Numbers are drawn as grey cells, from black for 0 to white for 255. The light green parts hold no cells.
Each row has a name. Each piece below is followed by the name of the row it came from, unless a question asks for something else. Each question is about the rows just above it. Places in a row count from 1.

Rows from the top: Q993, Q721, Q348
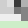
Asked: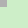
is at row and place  Q993, 4
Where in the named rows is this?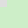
Q993, 2
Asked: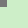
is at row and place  Q721, 3

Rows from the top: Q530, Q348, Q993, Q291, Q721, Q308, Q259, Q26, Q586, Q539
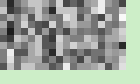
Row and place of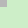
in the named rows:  Q993, 4
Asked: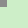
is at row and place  Q586, 17
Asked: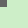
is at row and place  Q530, 11

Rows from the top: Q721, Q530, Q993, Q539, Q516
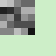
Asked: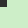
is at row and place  Q530, 2
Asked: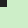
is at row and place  Q530, 1
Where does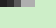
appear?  Q530
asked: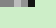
Q516
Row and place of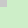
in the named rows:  Q721, 1
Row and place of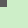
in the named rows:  Q530, 3

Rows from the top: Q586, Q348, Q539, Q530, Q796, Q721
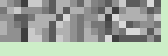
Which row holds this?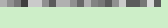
Q586
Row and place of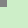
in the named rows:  Q586, 14
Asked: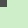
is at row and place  Q530, 16
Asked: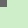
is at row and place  Q586, 12
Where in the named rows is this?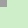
Q530, 13
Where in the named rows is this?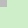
Q539, 15

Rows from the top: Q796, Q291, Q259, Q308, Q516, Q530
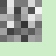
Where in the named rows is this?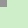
Q530, 6
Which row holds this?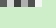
Q291
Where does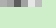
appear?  Q259
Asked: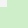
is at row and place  Q291, 6
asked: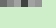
Q530
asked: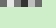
Q308

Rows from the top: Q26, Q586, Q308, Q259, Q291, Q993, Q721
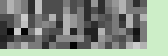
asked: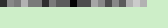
Q721
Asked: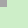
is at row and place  Q721, 14
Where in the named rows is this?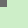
Q586, 16
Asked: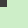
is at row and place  Q259, 18

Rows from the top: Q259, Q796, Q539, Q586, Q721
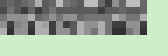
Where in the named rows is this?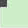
Q796, 1
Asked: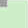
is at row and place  Q586, 7
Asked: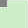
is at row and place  Q586, 3

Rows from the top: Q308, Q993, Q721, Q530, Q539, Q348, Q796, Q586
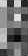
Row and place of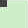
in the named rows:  Q348, 4
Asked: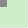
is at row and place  Q530, 3

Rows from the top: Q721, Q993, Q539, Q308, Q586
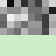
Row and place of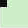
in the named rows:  Q721, 2
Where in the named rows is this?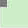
Q539, 5
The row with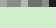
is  Q993

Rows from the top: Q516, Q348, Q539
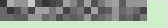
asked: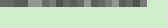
Q539
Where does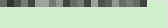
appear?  Q348
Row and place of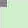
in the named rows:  Q516, 11

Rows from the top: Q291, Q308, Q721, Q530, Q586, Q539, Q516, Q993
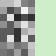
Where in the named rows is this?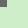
Q993, 2
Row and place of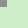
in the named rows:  Q530, 1
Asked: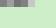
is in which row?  Q516
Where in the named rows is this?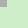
Q586, 4
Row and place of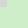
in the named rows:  Q291, 3
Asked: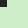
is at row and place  Q721, 3

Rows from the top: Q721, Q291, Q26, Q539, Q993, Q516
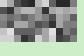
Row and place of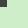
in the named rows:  Q516, 9
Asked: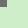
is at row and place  Q26, 2
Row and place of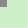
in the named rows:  Q26, 1
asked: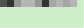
Q291
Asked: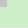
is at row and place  Q993, 1

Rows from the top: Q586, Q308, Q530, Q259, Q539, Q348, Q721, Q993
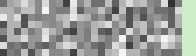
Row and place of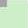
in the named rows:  Q586, 2
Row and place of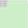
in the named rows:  Q721, 11

